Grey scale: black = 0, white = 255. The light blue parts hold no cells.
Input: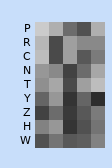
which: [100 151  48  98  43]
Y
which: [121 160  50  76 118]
H
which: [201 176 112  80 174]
P

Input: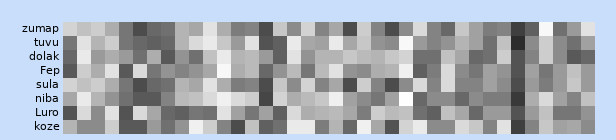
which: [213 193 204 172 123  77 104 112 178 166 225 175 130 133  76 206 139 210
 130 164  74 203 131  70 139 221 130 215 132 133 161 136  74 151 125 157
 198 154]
sula
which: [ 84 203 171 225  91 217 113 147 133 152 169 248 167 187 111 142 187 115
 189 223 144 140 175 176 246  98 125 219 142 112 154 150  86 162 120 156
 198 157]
Fep
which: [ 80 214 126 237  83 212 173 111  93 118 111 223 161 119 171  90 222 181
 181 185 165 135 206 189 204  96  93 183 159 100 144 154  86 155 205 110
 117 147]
Luro
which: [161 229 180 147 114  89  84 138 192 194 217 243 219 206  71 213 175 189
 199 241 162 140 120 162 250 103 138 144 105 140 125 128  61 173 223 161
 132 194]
niba
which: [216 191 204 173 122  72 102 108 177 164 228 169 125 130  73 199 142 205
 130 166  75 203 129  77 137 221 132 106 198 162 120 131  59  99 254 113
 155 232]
zumap

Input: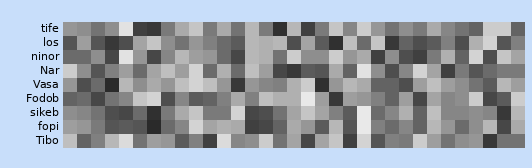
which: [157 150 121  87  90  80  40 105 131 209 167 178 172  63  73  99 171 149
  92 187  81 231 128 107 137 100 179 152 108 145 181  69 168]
fopi
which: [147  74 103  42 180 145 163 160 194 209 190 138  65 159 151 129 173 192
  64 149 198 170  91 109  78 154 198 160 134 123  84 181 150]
Vasa
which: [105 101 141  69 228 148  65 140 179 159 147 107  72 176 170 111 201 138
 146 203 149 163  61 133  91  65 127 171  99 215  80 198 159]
ninor
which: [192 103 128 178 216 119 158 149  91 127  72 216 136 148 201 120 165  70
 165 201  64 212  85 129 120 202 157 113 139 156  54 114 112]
Tibo
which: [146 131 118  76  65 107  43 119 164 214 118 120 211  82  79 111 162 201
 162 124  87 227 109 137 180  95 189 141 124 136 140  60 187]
sikeb

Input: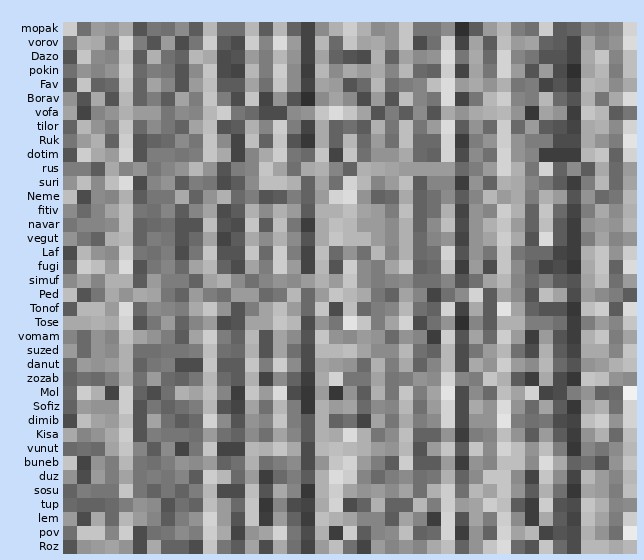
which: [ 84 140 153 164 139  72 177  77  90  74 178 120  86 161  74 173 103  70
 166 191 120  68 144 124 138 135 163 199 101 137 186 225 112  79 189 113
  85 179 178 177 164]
Roz
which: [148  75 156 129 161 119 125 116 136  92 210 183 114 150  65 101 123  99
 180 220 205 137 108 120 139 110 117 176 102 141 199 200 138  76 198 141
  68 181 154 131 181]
duz
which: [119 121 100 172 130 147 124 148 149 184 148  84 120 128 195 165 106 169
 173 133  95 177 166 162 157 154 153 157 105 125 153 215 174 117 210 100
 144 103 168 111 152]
rus
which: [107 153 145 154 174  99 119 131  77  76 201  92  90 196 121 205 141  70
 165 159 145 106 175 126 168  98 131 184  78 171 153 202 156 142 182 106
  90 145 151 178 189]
danut
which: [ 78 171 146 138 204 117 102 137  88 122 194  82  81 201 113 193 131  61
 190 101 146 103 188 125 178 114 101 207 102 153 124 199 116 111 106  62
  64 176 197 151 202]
Laf
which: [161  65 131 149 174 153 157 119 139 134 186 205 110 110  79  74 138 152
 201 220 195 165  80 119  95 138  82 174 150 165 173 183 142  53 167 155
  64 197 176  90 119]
vofa

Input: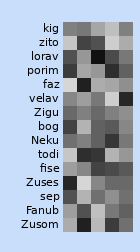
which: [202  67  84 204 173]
zito
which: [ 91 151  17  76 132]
lorav

